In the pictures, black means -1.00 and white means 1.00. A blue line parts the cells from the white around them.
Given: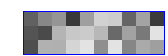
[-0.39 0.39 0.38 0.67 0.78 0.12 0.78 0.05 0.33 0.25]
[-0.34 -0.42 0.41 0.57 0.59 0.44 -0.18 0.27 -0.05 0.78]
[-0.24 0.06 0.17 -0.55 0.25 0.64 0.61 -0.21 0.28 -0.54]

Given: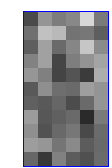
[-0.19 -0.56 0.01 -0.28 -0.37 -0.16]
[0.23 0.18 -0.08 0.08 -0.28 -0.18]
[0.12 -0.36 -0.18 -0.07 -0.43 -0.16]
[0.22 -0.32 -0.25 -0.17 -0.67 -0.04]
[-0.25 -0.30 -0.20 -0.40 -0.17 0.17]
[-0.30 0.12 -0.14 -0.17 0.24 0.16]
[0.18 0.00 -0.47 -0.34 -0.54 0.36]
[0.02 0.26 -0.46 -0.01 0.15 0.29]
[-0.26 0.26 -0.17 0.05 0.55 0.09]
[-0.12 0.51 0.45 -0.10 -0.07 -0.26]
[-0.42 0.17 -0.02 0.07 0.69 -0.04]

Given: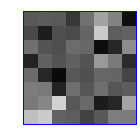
[0.50 0.59 -0.23 -0.27 -0.48 -0.31 -0.02 -0.03]
[-0.05 0.06 0.65 -0.32 -0.18 -0.79 -0.70 0.29]
[-0.03 -0.05 -0.73 -0.13 -0.33 -0.14 -0.33 -0.28]
[-0.16 -0.70 -0.92 -0.32 -0.37 -0.20 -0.21 -0.46]
[-0.73 -0.24 -0.35 -0.25 -0.34 0.20 -0.04 -0.67]
[-0.12 -0.34 -0.38 -0.15 -0.19 -0.90 -0.70 0.10]
[-0.43 -0.77 -0.38 -0.41 -0.21 0.59 -0.27 -0.23]
[-0.31 -0.28 -0.30 -0.57 -0.11 0.28 0.02 -0.88]

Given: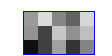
[-0.88 -0.50 0.26 -0.59 0.04]
[0.15 -0.48 0.56 0.14 0.50]
[0.21 0.72 0.05 -0.22 0.69]

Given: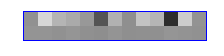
[0.16 0.16 0.14 0.17 0.13 0.11 0.16 0.12 0.13 0.13 0.17 0.15 0.14]
[0.14 0.68 0.41 0.33 0.19 -0.34 0.39 0.12 0.53 0.42 -0.65 0.60 0.15]

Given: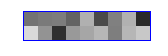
[0.70 0.15 -0.63 0.20 0.30 0.43 -0.01 0.43 0.57]
[-0.10 -0.04 -0.02 -0.22 0.38 -0.42 0.00 0.39 -0.67]

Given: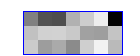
[0.59 0.23 0.33 0.09 0.62 0.90 0.46]
[0.51 0.64 0.65 0.58 0.26 0.24 0.54]
[0.01 -0.36 -0.39 0.39 0.61 0.86 -0.98]

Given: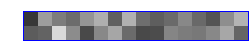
[-0.28 -0.22 0.70 0.10 -0.43 0.07 0.30 -0.16 -0.43 -0.40 0.04 -0.03 -0.06 0.07 0.31 -0.21]
[-0.57 0.23 -0.02 -0.15 0.17 0.37 -0.25 0.39 -0.14 -0.26 -0.17 0.07 -0.18 -0.34 0.11 0.41]
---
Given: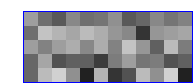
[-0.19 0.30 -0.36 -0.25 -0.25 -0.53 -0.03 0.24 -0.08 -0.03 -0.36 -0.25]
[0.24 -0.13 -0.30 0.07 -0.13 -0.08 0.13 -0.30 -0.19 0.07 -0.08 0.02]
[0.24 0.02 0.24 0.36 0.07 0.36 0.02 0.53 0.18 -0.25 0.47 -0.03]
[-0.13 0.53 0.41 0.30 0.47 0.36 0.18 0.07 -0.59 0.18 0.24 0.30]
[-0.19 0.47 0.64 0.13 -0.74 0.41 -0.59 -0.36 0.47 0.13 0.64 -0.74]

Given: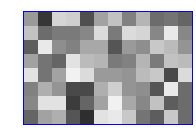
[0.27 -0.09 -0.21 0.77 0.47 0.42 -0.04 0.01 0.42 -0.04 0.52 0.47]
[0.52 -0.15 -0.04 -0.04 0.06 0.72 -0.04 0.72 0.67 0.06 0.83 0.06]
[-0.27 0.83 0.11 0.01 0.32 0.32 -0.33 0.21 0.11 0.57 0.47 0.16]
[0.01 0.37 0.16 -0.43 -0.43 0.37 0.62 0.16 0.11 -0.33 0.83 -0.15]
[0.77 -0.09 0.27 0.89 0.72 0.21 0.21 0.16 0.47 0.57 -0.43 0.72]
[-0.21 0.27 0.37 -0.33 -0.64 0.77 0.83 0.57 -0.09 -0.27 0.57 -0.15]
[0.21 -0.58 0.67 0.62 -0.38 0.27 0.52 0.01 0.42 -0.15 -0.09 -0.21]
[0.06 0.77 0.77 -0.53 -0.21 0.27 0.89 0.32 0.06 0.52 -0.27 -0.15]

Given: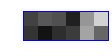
[-0.59 -0.85 -0.64 -0.53 0.29 -0.20]
[-0.48 -0.31 -0.37 -0.75 0.18 0.65]

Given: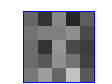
[-0.05 0.23 -0.20 0.52 -0.31]
[-0.10 0.00 0.00 0.12 -0.42]
[-0.20 -0.59 0.06 -0.70 -0.26]
[-0.15 -0.31 0.12 -0.10 -0.48]
[-0.15 -0.59 0.18 -0.42 -0.53]

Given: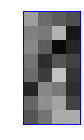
[0.07 -0.27 -0.92 -0.71]
[-0.10 -0.65 -0.33 -0.48]
[0.23 -0.16 -0.27 -0.38]
[-0.71 0.07 -0.05 -0.65]
[-0.21 0.12 0.29 -0.48]
[-0.33 -0.10 0.34 0.34]
[0.01 -0.05 0.40 -0.82]
[-0.16 -0.53 0.52 -0.59]

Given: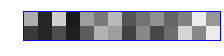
[-0.54 -0.70 -0.39 -0.75 -0.27 0.40 0.24 -0.49 0.07 -0.44 -0.15 0.68 0.07 0.85]
[0.35 -0.70 0.62 -0.80 0.24 -0.04 0.45 -0.33 -0.10 0.13 -0.21 0.01 0.85 0.18]
